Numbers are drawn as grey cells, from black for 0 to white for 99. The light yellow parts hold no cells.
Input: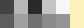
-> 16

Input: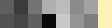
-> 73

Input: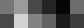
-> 14

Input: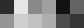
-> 62

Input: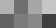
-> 43

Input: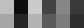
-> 26
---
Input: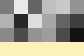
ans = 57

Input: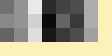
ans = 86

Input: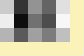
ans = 62

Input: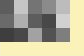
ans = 63

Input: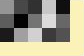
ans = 81

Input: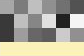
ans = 40

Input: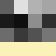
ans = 32

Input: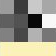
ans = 69
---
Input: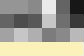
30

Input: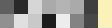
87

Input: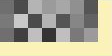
78

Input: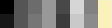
33

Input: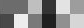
92

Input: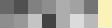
59

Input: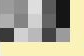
51
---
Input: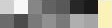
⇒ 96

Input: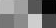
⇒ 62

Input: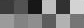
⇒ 32

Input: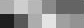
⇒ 80

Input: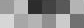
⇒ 74

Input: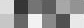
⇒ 21
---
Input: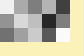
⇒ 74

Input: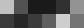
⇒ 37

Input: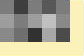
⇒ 61

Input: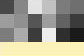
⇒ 61

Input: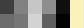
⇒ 82

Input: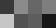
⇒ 32

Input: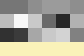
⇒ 41
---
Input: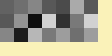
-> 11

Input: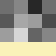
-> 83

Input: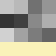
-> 63

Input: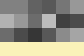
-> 29

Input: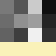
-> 24

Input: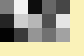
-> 23

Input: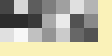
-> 96

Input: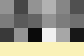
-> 57

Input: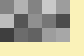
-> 42
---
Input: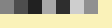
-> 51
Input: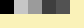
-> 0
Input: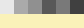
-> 90
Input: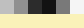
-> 74
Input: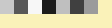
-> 78
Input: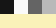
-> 8
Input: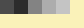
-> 29
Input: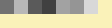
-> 44
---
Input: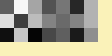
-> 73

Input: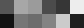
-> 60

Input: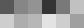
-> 57

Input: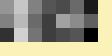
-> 41

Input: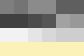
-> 29

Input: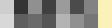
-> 56

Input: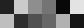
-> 55

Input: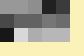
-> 38
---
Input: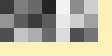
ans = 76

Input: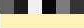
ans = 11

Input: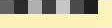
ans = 17

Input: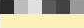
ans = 73

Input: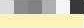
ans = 54

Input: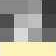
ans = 84

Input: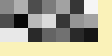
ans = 90
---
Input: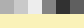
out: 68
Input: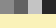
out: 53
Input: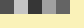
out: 31
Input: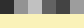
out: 18
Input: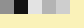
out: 56
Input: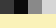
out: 22
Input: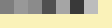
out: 49
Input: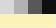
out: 84
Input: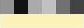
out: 57
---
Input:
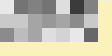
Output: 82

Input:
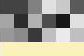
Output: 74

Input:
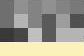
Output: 35

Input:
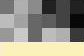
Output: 73

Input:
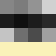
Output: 43

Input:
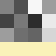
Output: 43

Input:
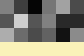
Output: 38

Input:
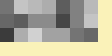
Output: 63
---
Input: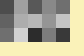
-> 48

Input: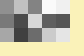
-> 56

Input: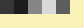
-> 36

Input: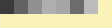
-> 56

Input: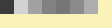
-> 54

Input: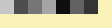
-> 38

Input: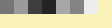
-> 51
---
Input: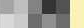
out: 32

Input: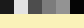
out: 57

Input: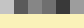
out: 22

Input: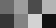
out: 21

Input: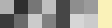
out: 27

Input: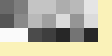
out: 67
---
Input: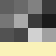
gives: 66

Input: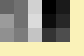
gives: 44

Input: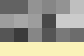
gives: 65

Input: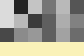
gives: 72

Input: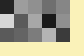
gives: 35

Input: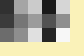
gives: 46

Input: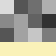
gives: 63

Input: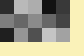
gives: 40

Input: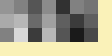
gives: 71
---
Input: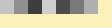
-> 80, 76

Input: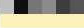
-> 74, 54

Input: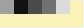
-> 85, 62

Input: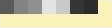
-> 88, 78

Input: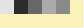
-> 88, 66

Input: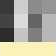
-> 85, 80

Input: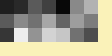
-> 92, 82
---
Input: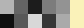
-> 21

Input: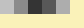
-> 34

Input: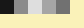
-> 64

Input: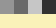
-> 77

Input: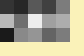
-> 39

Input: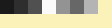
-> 40

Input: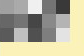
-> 49

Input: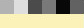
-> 3
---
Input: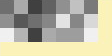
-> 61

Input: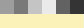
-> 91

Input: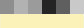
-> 14

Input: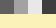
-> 63

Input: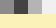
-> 26

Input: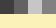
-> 38

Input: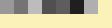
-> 36

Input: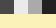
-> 91
